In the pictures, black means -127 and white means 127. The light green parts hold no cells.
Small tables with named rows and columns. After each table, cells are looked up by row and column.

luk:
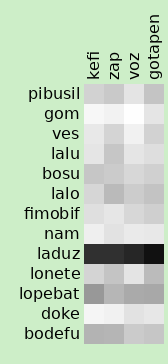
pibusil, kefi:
82
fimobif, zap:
102
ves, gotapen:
82
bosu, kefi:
70
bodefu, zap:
53
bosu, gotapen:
80
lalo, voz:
76

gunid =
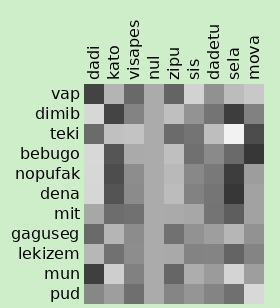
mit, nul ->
43
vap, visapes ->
-22
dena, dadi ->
86
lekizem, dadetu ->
4
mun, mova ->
30
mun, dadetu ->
27
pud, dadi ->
7
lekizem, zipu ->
41
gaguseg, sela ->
54
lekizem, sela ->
-27

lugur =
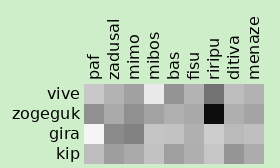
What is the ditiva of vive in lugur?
61
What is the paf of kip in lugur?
61
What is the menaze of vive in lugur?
50
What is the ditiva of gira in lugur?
58
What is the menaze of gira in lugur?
63
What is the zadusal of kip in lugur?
30
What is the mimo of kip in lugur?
42
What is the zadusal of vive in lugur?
51
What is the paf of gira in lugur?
117

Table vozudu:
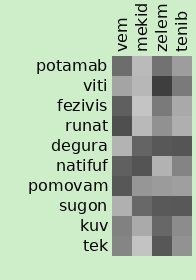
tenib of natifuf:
4
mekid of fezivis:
68
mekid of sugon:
-23
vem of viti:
36
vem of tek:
5
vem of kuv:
1
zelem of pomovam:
27
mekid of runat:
57
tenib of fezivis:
41
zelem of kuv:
-24
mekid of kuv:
42
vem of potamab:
-18
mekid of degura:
-27
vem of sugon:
48
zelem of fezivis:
-5
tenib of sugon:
-39
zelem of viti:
-65
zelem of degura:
-39
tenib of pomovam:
31
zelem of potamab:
-13

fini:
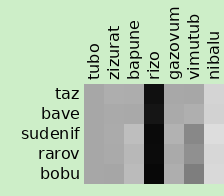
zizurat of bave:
42
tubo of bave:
39
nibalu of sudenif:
93
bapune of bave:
41
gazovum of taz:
40
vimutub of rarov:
16
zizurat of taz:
46
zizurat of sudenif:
43
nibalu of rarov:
87

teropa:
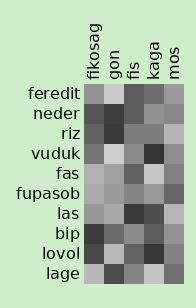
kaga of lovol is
-73
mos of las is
54
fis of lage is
6
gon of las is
39
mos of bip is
19
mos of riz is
52
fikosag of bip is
-66
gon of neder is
-65
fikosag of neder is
-42
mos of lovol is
3
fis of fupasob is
5
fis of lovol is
-28
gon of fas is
31
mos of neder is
8
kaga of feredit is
-18
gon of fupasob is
26

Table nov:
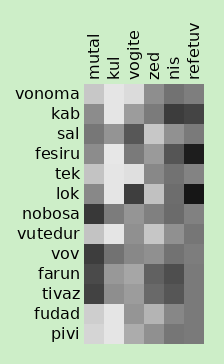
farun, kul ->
24
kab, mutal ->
12
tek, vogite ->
95
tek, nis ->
-13
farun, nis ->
-49
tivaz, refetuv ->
-5
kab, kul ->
101
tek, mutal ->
67
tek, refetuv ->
3
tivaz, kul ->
14
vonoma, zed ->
14
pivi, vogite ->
44
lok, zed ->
65

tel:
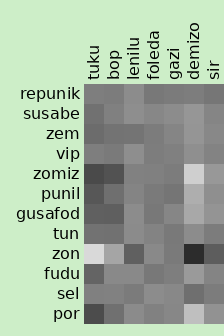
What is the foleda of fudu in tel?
-7
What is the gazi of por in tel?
7
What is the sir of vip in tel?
3
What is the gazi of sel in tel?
8
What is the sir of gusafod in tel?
20
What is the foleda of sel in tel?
12
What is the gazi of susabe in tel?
12
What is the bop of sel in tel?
1
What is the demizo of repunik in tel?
-2
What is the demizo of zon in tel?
-83
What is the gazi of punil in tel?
-10
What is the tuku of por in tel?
-51
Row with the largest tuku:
zon

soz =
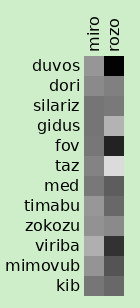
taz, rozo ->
91
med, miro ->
-7
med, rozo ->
-34
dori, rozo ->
0
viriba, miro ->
47
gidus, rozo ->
51
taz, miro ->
3
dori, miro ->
10
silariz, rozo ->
-6
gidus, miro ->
-10
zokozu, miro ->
18
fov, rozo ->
-93
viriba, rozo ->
-77
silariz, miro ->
-10
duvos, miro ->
22
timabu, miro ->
23

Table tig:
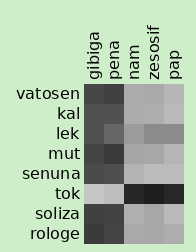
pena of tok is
61
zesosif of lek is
11
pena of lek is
-25
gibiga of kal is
-46
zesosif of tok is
-97
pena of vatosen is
-63
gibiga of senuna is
-53
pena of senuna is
-48
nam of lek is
27
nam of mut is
37
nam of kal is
43
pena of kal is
-46
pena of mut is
-68
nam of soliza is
48
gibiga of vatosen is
-57
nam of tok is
-88
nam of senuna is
51
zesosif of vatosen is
41
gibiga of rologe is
-68

